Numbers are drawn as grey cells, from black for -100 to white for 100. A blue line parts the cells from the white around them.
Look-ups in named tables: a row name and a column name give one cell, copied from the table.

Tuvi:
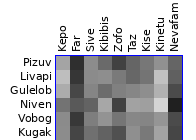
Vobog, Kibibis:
15
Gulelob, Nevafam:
-41
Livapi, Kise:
-9
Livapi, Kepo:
49
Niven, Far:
-30
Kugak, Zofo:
-37
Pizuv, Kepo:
29
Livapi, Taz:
-19
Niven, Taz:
27
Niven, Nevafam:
-75
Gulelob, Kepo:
35
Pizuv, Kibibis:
-17
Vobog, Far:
-56
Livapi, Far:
-58
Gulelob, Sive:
4
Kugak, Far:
-46
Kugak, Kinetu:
28
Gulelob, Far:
-44
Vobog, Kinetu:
17
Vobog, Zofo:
-8

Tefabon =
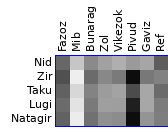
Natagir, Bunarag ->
-11
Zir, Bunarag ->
-16
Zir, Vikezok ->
-4
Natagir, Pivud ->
-90
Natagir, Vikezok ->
10
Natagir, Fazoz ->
-23
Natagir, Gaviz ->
16
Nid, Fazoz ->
-19
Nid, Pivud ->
21
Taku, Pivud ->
-40
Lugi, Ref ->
-3
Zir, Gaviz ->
-6
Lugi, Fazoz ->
-16
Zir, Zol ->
7
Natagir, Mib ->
85
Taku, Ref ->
-16
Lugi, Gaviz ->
31
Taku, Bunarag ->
3

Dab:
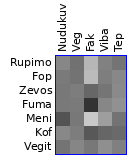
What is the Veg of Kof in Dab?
-2
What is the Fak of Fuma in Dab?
-60
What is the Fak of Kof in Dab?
-31
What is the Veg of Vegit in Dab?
5
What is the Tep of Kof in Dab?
-17
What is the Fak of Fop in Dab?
47
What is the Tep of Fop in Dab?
7
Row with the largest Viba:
Meni

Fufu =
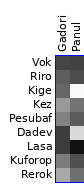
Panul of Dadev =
71
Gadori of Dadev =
-53
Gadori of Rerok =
32
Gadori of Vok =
-47
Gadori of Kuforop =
-3
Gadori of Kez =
20
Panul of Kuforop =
-38
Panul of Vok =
-48
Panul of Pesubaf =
-29
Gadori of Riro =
-27
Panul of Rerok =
-13
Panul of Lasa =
-87
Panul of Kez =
-9
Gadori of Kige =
-20
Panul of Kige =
96
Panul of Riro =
-41
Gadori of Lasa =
-54
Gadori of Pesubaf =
2

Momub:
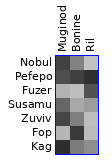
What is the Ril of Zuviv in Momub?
49
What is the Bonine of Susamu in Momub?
32
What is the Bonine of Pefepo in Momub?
-50
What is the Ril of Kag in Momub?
11
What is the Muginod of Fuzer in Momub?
40
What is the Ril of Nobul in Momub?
51
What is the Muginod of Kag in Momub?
-64
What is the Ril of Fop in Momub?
47
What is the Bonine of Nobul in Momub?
2
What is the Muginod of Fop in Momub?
42
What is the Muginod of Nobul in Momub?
-48
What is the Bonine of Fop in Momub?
-55
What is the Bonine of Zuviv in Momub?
-1
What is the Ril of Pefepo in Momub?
-63
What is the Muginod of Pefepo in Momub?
-39
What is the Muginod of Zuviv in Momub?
-46
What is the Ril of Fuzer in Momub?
-36
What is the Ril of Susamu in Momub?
22
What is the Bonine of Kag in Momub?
-3
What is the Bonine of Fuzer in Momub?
49

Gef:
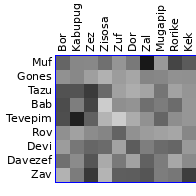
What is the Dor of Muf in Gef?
-5
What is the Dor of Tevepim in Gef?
35
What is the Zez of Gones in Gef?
25
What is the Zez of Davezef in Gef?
-33
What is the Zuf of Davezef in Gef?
-5
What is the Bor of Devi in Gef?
22
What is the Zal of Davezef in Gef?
-24
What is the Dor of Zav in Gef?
-27
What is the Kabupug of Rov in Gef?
26
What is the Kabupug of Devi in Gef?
-7
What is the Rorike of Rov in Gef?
30
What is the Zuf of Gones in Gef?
22
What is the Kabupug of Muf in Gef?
6
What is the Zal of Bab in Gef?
-13

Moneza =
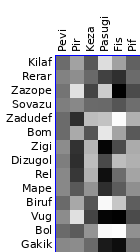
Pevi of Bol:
-17
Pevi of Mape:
7
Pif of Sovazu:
-14
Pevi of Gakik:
7
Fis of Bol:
98
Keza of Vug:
-47
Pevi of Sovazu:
-1
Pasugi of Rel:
-88
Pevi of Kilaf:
-15
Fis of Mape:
-28
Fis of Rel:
-15

